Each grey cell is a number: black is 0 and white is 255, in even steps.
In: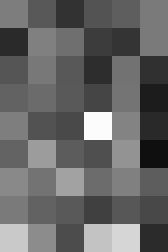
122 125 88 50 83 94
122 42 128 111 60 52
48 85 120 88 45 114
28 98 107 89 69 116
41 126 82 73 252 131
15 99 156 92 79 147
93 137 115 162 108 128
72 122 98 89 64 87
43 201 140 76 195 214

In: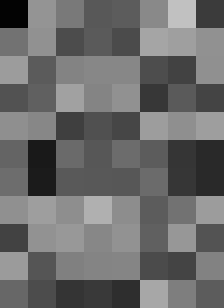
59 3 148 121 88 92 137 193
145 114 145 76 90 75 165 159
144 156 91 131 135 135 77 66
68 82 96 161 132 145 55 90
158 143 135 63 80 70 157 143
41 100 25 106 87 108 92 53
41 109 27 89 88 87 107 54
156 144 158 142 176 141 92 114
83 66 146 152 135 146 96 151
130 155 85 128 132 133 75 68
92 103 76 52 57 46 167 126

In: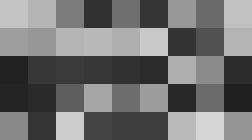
192 196 180 123 49 111 53 152 105
180 158 151 180 185 174 201 52 82
44 33 55 57 54 49 42 174 138
32 37 41 94 165 110 156 40 107
149 137 53 204 68 62 62 187 213

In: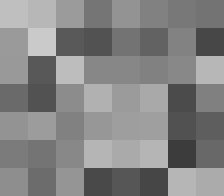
115 191 183 155 117 147 129 120
71 154 202 89 82 115 98 130
183 153 88 189 135 135 129 136
128 106 82 140 177 155 169 75
94 147 156 129 151 158 159 81
104 123 116 136 181 170 181 60
171 142 108 149 73 86 70 182

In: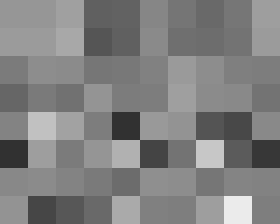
158 150 150 160 96 98 134 117 105 118
155 155 155 168 85 96 138 111 109 115
125 123 141 139 118 120 129 154 141 127
115 102 122 113 148 124 125 159 139 137
137 131 193 162 125 49 153 147 84 72
55 49 158 123 149 177 68 115 199 91
130 136 139 131 122 108 143 141 118 132
126 147 70 87 105 170 128 126 158 235

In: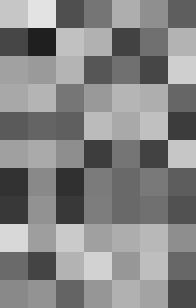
94 198 227 79 117 174 143
179 70 31 193 177 66 112
207 161 154 180 86 112 70
102 168 180 118 153 181 174
60 90 100 95 187 169 192
198 160 170 142 61 117 66
93 50 137 48 123 105 121
81 56 146 56 125 105 112
142 216 158 202 160 173 184
103 106 68 179 210 151 190
74 137 147 100 150 177 163

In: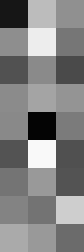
144 22 188
118 142 237
74 81 138
148 139 164
123 137 4
80 83 249
83 116 153
206 131 115
107 170 153

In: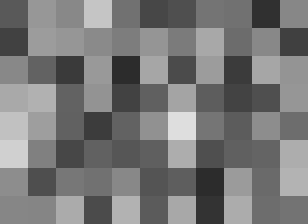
135 89 151 136 197 113 71 79 116 113 48
64 65 156 150 138 125 149 123 168 108 136
148 136 98 58 153 44 166 75 156 59 166
150 169 177 98 147 66 96 164 93 67 79
109 193 158 97 60 98 145 222 117 92 141
173 208 128 71 97 86 95 173 79 96 100
179 141 78 119 113 136 84 94 44 155 106
115 134 133 171 75 178 91 168 51 172 109
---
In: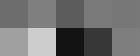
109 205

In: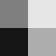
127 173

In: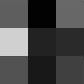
94 34 64

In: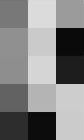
120 202 29

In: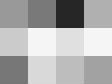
153 245 189

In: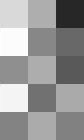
217 135 89

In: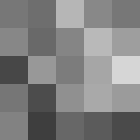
119 105 124 169 74
